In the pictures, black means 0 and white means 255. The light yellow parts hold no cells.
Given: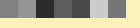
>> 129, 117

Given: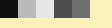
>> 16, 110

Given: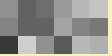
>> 144, 175

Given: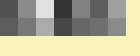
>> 81, 138

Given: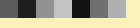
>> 92, 175

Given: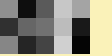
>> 143, 5

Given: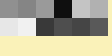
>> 144, 89

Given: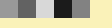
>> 153, 130

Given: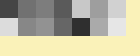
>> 69, 230
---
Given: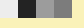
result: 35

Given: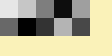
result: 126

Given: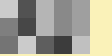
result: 181

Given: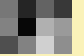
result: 37

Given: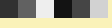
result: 19

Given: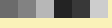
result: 35
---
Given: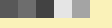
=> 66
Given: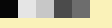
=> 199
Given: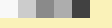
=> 138
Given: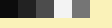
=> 76
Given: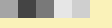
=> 121
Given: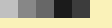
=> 103
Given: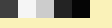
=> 204
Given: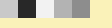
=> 242
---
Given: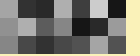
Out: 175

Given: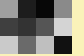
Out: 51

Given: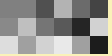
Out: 191

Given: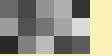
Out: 82

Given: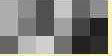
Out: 121

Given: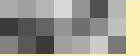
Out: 80

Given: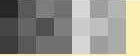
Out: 101
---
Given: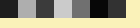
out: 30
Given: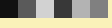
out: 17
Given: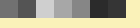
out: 113
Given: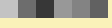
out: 195
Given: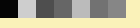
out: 5
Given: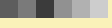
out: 93
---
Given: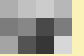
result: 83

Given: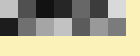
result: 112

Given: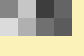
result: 176

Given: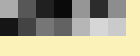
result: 67

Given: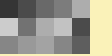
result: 153

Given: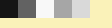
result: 98

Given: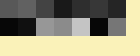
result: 16
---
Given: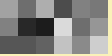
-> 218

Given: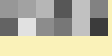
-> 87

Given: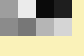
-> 235

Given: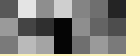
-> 142

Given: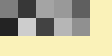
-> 164

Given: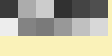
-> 49
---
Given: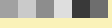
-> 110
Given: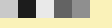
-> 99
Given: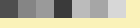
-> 78
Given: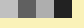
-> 96
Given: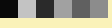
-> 42
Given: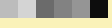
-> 107
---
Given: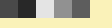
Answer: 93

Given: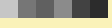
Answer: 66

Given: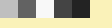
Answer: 35

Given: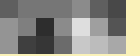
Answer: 139

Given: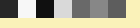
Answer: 105

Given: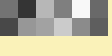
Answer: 248

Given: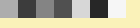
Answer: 215
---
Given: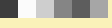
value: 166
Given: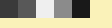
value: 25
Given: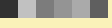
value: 95
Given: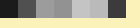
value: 59
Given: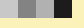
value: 28
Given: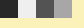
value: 167
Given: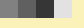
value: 226
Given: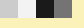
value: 116
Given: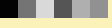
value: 145
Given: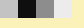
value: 236
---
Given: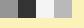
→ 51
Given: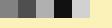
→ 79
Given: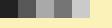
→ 87
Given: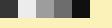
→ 236
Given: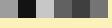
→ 19
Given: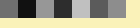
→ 17
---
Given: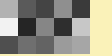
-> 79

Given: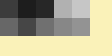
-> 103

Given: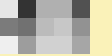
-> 239

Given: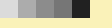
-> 219

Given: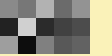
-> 158

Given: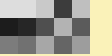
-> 124

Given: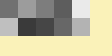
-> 191

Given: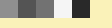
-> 143
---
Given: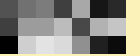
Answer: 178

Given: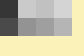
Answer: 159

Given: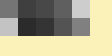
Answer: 83

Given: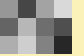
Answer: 110

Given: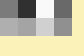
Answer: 208

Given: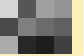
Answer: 107

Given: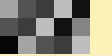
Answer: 17
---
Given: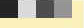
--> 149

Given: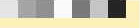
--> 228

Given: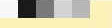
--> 211

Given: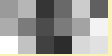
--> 243

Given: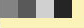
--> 131

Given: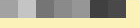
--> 162

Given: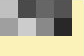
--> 192

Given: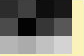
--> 193

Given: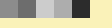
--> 173
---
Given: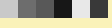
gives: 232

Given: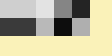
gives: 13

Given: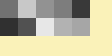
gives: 178

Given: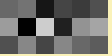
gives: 104

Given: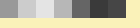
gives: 58

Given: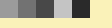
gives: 196

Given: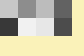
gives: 231

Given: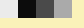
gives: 74

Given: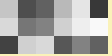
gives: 130

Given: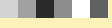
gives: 255
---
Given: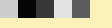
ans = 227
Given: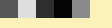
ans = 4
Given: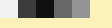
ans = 103
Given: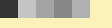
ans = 135
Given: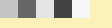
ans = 66
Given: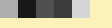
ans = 59
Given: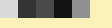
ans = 19
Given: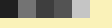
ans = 83
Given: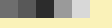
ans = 154
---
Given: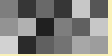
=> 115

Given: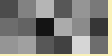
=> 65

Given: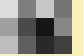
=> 95

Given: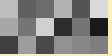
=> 146

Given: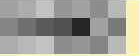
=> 150

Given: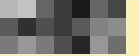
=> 38
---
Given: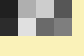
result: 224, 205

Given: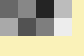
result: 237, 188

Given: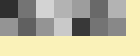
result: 211, 201

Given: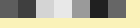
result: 232, 212

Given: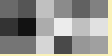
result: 236, 225

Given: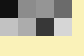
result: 214, 194

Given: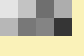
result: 228, 195

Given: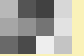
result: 238, 226
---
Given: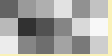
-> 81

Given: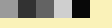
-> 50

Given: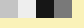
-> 121

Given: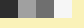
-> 111

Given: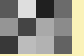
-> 56

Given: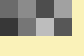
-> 77

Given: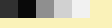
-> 48
